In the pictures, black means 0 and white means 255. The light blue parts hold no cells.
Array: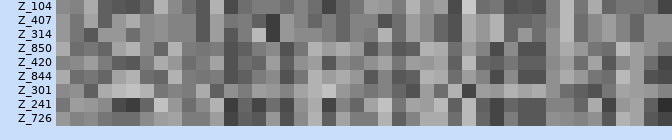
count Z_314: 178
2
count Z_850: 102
2
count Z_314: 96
0
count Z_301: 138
1
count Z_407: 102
6

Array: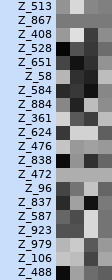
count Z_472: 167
0
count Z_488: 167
0
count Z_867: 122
4
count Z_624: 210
2

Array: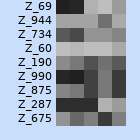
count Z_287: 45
3
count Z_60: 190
3
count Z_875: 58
1
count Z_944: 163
3
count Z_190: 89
1

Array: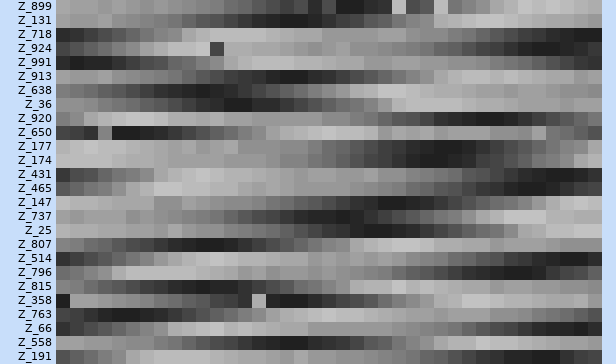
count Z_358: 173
4
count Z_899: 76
4

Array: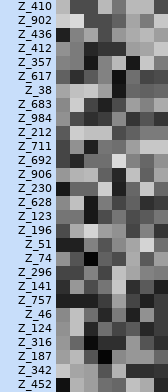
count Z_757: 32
4
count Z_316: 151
2
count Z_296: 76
0
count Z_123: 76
2
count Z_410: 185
4
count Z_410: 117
1

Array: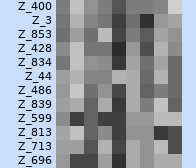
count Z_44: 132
2
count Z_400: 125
4
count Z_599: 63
3
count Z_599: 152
2
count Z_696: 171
3
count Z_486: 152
1
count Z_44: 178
3

